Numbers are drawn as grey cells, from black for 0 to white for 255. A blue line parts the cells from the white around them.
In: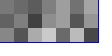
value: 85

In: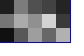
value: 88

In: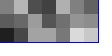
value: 71

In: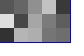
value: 181

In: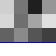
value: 138

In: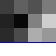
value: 75
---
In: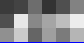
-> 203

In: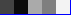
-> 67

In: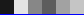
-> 228

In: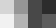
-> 44

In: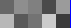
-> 184

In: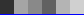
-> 165

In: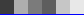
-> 174

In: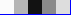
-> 251
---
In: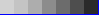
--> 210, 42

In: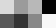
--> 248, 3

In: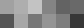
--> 195, 55

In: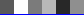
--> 254, 40

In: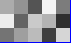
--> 244, 47

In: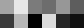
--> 231, 1

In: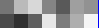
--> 245, 48

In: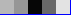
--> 227, 6
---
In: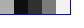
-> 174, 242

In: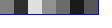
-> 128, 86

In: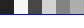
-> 34, 174

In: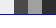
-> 238, 46

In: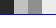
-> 40, 236

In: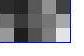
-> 44, 229

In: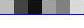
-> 189, 218
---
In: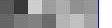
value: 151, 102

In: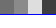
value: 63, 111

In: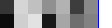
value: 137, 12

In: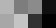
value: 16, 167

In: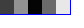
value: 232, 62

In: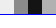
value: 177, 238

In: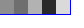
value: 218, 142

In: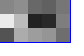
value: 118, 83

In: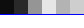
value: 206, 13

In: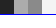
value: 244, 36
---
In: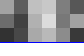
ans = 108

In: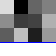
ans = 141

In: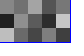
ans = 32

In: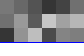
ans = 112

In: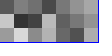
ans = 200

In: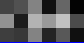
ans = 146

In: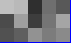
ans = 75

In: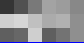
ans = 207
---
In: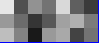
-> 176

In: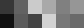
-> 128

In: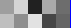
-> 170

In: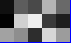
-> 58

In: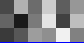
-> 65

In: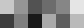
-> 134

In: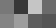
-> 197

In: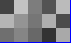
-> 175
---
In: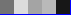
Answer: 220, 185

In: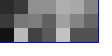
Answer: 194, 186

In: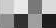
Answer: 232, 219

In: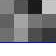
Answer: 196, 164

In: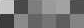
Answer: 197, 162

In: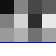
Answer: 232, 211
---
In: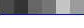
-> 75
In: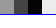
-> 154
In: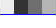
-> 236
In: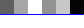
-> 96
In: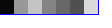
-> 8
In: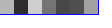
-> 183
